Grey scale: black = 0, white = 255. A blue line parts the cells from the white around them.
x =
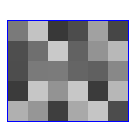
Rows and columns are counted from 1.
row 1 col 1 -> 122
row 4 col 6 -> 183
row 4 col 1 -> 59
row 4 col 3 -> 147
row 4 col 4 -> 199
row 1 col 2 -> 195
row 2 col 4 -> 98
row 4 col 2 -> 198
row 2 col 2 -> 111

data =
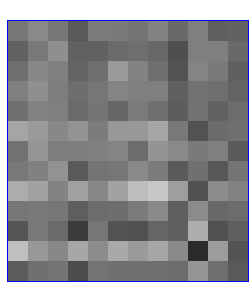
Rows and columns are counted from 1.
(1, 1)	118
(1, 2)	137
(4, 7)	127
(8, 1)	120
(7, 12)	90
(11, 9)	95
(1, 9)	105
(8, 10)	112
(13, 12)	89
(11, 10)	173
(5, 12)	108
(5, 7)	123
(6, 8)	166
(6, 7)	152
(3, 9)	83
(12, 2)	152
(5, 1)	112
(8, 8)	123
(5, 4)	107
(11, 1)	85
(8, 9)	90
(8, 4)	90
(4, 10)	114
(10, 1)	118
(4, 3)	125
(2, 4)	97
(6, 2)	154
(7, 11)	127
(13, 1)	92
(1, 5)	123
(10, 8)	138
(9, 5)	135
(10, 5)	108

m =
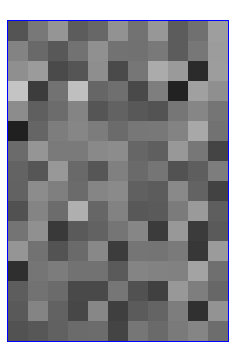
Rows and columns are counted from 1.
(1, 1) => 84
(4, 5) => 102
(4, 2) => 60
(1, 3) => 149
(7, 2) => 149
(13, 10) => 163
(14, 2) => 114
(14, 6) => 118
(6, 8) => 120
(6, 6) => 107
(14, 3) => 107
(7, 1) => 107
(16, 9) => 122
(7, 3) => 122
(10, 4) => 175
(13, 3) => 124
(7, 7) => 102
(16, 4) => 107
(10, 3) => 108
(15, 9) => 125
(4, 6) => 111
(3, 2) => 155
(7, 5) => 137
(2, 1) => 131
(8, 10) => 94
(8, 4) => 105
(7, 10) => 119
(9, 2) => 140
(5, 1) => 140
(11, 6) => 117
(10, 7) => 88
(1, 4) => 92
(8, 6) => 128
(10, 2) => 132
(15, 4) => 71
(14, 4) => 73
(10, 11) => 94

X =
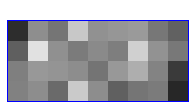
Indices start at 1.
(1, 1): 45
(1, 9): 97
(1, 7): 154
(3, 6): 152
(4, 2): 141
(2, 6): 126
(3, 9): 58
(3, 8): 131
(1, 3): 117
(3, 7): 174
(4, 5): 141

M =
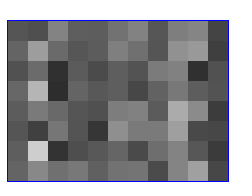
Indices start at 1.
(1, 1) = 85
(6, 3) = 118
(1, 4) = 94
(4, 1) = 103
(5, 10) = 139
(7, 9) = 131
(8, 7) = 116
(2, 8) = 85
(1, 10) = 133
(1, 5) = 93
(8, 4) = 120
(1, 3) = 131
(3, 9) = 129
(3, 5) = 75
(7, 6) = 101
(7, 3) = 51
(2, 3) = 106
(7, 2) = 206
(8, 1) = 100
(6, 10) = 73
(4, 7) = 71
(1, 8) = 86
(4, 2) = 181
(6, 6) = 143
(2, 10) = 153
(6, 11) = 71
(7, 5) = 88
